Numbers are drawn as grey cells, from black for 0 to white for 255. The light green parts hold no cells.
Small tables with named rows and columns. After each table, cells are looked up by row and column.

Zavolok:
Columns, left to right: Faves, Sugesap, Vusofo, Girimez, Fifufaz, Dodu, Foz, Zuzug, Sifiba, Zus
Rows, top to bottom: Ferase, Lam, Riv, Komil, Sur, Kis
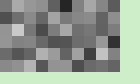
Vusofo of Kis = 179
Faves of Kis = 137
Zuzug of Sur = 64
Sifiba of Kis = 113
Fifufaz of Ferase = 96
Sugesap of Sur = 85
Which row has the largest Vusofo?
Kis

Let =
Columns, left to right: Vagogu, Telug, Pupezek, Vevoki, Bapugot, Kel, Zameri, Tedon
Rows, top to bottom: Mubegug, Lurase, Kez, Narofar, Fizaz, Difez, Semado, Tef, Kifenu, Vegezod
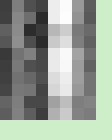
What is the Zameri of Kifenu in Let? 126
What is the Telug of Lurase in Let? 135
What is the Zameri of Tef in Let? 152
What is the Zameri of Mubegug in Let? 153
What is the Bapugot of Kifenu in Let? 161
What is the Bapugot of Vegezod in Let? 176
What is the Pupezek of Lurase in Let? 110
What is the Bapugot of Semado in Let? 220
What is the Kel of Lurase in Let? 253
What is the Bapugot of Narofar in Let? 201
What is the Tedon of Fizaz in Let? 111
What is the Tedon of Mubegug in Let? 93
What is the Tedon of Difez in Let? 98
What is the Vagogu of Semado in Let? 64
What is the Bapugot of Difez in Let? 234

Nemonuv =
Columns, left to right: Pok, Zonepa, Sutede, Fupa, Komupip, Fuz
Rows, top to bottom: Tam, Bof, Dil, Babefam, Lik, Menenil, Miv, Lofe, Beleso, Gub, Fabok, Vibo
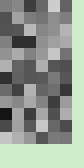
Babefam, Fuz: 170
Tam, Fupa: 104
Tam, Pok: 125
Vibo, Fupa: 85
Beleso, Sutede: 168
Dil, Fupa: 134
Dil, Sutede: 184
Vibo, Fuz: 120
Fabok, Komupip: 103
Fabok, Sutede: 89
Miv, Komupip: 121
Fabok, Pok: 74
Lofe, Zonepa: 66
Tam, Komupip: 205

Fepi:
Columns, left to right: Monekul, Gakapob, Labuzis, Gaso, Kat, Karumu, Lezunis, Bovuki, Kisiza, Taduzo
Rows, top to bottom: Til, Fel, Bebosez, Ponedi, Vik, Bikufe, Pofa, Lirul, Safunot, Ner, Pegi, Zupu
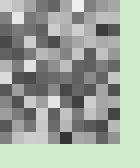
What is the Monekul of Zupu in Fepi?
130
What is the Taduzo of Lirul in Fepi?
81
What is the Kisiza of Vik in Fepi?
192
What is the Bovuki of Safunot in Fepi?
205
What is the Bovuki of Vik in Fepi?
95
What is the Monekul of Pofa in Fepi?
220
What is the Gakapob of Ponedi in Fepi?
112
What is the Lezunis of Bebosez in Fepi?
206
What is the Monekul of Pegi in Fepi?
88
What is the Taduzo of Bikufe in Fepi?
103
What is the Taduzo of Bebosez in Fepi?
87
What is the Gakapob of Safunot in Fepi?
82
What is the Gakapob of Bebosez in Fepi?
122
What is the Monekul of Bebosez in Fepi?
101
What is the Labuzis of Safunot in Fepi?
202
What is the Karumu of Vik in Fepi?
131
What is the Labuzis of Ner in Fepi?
87

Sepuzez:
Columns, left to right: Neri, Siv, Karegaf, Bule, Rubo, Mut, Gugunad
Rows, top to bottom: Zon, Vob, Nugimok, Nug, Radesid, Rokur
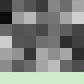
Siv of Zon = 106
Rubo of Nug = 117
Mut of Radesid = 166
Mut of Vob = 165
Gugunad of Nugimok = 68
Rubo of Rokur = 187
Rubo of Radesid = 142
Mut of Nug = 45
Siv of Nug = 85
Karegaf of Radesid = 54
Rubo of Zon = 135
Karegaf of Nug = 82
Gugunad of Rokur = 77
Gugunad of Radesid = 46
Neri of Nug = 204
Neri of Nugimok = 105
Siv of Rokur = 91
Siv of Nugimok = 84
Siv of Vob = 155
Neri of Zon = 46

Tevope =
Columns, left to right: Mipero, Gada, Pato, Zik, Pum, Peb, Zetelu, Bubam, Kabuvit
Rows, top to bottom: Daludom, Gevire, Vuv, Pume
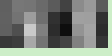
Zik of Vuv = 128
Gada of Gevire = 115
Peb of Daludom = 66
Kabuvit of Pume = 54
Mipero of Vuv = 96
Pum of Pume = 54
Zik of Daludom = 106
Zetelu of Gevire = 160
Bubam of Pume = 161
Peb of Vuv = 14
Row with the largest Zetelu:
Gevire

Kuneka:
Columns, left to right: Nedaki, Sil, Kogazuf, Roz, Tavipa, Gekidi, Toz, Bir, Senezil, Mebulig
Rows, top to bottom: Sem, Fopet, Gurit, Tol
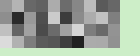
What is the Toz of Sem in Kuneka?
135
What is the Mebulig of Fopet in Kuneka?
127
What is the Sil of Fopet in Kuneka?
42
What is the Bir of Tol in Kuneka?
171
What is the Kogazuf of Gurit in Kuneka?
161
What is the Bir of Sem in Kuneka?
188
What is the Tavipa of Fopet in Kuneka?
203
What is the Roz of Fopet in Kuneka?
79
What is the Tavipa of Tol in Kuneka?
86
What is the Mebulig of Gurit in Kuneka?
147
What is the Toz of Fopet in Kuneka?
139
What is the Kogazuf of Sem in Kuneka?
104
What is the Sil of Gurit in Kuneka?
100
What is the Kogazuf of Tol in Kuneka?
125

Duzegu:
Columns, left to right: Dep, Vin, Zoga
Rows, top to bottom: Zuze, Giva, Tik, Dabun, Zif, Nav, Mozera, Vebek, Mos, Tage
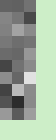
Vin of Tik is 163
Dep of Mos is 83
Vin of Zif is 103
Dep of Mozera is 141
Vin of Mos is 44
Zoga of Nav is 138
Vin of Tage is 91
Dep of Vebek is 67
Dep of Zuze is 99

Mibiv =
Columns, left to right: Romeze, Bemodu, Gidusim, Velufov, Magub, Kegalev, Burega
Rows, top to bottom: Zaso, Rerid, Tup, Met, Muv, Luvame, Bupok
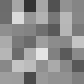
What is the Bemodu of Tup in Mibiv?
135
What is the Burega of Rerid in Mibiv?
135
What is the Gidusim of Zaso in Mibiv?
51
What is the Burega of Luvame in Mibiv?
88
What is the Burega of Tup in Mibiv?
122
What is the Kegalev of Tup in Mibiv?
182
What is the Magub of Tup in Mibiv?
89
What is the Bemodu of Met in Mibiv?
121
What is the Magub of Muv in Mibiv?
129
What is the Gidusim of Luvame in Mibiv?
188

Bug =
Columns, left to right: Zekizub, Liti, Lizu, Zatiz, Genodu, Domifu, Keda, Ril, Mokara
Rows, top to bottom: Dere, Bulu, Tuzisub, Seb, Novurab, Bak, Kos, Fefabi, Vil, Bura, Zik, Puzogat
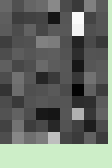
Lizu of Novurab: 86
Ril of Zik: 29
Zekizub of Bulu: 94
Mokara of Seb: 56
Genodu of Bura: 21
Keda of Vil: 44
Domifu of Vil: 85
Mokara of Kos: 91
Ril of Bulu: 68
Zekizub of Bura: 82
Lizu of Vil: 83
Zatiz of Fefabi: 82
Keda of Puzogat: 59
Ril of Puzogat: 97
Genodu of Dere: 137
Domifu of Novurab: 83
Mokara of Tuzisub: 85

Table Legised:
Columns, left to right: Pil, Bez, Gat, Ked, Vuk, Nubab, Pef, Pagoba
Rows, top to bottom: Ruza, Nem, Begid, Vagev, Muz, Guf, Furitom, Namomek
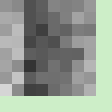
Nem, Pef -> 163
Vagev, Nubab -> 123
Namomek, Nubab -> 122
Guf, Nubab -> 99
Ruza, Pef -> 131
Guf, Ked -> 87
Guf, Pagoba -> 181
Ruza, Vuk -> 132
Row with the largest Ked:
Furitom

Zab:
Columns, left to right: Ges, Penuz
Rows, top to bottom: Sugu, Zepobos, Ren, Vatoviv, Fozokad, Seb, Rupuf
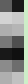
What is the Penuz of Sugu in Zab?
24
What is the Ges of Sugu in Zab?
95
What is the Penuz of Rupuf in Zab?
193
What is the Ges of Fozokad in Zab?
24
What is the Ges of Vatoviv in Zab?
120
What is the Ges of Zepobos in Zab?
211
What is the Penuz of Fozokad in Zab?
16
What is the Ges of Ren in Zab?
174
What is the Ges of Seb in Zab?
139
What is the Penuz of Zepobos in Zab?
202
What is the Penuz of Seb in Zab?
109
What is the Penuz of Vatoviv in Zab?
79
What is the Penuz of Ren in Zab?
181
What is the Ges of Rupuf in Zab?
175

